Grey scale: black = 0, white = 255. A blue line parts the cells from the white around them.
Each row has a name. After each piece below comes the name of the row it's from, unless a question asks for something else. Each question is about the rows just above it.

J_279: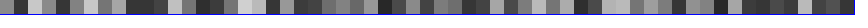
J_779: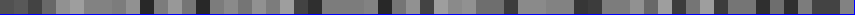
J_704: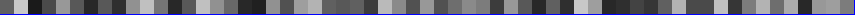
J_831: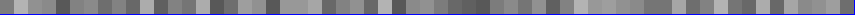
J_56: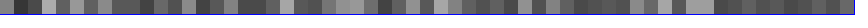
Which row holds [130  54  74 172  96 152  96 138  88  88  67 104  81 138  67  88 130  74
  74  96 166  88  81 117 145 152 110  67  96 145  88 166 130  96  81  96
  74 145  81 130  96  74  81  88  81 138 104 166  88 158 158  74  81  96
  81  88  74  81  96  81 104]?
J_56
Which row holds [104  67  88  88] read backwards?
J_56

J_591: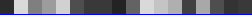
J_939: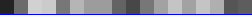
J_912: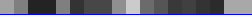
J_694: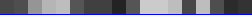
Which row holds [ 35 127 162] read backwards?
J_912
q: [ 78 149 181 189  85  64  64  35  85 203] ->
J_694
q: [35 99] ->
J_591
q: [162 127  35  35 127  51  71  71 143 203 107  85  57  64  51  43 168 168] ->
J_912
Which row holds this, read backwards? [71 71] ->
J_912

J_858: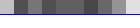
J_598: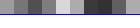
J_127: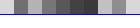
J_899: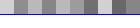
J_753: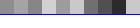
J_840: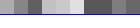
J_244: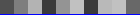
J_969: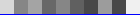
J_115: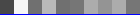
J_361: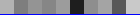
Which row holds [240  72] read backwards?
J_969
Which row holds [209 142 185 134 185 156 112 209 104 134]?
J_899
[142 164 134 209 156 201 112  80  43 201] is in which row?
J_753
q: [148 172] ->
J_115
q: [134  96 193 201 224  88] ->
J_840

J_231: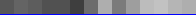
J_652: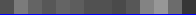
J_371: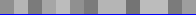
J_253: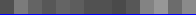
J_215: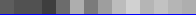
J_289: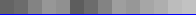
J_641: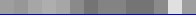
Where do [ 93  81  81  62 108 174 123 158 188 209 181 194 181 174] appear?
J_215
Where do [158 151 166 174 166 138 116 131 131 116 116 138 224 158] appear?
J_641
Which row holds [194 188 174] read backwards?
J_289
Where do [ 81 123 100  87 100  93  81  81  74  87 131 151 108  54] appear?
J_652
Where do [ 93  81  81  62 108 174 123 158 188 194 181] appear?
J_231
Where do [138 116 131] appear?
J_641

